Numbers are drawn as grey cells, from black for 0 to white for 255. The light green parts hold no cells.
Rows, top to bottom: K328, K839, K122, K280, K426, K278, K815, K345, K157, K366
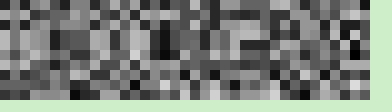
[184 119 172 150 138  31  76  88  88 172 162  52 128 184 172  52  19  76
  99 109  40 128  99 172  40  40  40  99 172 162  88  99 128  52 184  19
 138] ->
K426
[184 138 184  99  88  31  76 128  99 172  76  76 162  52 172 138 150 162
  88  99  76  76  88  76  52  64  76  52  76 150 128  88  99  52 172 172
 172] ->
K815
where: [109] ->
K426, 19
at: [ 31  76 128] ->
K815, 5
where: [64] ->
K815, 25
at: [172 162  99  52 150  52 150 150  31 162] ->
K122, 24

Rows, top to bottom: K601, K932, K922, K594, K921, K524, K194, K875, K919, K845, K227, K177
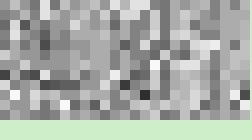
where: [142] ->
K932, 1
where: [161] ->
K875, 20

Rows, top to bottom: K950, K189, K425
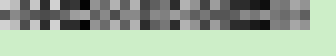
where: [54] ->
K950, 7
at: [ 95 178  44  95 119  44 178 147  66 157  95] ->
K425, 12
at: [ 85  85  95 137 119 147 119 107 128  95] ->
K189, 21
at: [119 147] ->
K189, 25

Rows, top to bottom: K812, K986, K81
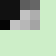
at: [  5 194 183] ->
K81, 0
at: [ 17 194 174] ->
K986, 1
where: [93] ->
K812, 2
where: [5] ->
K81, 0
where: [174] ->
K986, 3

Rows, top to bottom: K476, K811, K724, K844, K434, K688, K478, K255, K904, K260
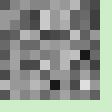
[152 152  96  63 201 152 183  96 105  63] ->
K811
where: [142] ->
K904, 6
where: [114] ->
K724, 8
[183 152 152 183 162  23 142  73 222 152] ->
K904
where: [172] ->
K724, 6
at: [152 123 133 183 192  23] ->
K688, 3

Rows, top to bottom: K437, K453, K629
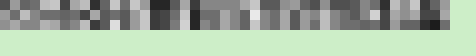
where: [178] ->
K629, 4
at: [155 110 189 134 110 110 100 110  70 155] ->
K629, 30
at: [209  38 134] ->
K629, 18
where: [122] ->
K629, 17
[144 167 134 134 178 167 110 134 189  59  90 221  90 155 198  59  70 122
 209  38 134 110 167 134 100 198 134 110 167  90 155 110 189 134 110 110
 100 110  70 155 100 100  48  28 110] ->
K629
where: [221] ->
K629, 11

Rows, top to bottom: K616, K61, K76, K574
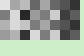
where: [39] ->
K61, 2
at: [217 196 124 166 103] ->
K76, 1
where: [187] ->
K616, 2
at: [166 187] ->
K616, 1
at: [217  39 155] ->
K61, 1
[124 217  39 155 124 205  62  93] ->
K61
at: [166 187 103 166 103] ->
K616, 1

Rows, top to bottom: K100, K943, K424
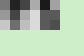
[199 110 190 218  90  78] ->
K424
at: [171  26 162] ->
K100, 3
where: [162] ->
K100, 5

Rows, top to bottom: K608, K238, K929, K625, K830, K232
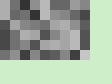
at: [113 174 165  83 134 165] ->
K625, 1
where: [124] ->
K929, 3
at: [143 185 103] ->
K608, 3
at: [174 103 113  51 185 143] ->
K238, 0
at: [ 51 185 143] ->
K238, 3

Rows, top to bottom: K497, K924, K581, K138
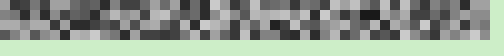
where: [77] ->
K581, 13
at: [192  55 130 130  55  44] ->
K138, 24
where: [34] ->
K581, 27
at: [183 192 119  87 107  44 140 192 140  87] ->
K924, 15
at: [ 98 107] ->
K497, 26
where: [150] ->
K497, 22

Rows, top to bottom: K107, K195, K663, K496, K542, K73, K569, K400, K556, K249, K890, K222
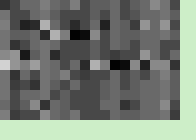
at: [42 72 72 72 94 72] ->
K73, 5
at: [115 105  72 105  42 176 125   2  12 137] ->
K569, 4
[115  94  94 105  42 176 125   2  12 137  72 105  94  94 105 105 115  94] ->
K496
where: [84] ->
K195, 13
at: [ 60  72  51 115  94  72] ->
K556, 1

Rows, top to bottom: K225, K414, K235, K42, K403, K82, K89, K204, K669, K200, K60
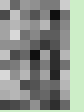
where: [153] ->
K225, 2
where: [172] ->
K200, 0
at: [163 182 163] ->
K235, 0
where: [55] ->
K403, 4
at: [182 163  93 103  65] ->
K200, 1

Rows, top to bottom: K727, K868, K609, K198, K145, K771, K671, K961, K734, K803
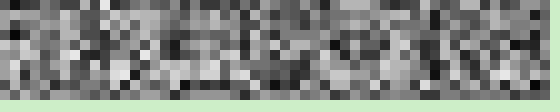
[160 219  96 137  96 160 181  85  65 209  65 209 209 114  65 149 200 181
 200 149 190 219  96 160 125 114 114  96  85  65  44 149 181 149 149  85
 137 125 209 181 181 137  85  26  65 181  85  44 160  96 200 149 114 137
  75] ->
K671
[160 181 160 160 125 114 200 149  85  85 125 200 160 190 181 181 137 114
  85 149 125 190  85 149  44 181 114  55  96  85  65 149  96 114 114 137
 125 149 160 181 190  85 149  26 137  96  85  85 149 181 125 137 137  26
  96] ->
K868
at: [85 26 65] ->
K671, 42
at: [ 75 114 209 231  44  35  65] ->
K771, 4
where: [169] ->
K609, 15
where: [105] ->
K803, 30
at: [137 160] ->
K145, 12

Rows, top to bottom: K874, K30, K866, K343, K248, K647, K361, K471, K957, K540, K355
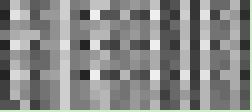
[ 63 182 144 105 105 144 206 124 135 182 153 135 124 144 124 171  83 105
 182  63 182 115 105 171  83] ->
K361
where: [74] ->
K471, 14
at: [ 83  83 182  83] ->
K30, 10
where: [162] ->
K471, 5
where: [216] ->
K471, 1
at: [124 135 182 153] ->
K361, 7
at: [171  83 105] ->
K361, 15

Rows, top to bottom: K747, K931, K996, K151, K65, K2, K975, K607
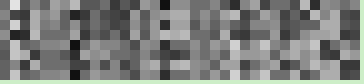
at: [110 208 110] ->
K607, 22
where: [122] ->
K996, 4
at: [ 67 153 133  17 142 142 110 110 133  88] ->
K747, 13

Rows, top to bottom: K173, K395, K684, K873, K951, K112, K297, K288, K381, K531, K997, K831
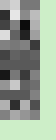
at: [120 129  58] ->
K951, 1
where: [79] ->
K997, 3
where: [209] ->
K173, 1
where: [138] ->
K395, 2
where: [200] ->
K381, 1
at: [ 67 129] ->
K684, 0

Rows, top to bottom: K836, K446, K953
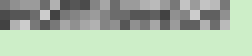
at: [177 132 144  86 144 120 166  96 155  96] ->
K953, 9
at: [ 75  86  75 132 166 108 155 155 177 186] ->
K836, 6
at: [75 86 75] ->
K836, 6

